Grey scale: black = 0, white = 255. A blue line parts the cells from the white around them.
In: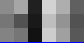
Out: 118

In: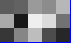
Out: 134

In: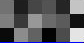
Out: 140

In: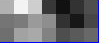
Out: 162

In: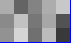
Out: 213

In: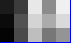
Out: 74

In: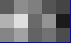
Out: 162

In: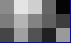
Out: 160

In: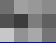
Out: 146

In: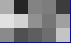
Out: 80
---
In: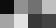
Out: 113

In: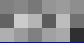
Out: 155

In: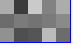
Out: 130

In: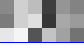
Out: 149

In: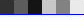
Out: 130

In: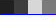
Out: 215

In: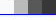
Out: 88

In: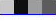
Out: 157
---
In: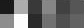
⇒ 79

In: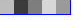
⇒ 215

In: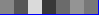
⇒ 148

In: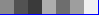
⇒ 158

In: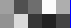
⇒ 35

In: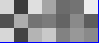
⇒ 152

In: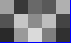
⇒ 127

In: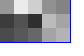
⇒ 164
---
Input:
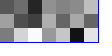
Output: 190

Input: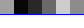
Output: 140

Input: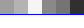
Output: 48

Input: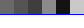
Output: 201

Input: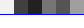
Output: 159

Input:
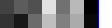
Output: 1

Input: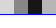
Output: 182
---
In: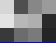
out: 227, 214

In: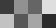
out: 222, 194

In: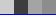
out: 205, 164

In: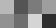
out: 213, 184

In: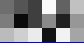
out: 250, 242

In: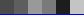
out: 196, 153

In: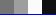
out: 251, 158
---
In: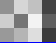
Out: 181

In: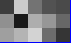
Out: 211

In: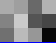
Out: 186

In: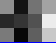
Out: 7

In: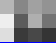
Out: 58

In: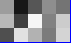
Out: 178

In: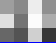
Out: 83

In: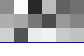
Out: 241

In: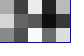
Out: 250

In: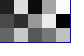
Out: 87
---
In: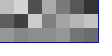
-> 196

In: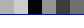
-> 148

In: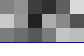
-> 196

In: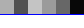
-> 155

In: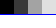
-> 57

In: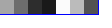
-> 166

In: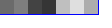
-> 173

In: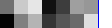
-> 202

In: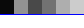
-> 146
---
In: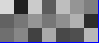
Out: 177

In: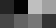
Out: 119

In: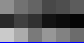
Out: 12

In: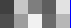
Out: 107

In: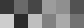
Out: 170

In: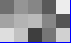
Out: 134

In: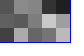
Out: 201
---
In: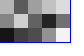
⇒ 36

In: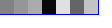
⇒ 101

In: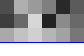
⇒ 41

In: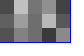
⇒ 66

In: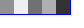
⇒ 113

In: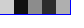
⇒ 44

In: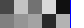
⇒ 41

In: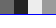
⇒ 105
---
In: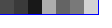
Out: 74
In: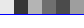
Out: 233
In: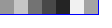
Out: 151
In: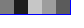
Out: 124
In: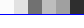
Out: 251
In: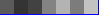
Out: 91
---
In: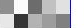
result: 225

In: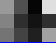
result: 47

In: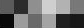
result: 120

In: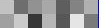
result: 176

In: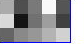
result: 64

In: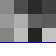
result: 91
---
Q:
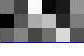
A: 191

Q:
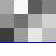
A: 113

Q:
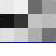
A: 53

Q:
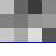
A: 120

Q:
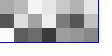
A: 122

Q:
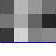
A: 167
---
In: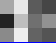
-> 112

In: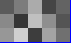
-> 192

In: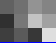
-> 195

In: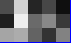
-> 106

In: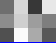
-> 157

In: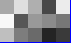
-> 153
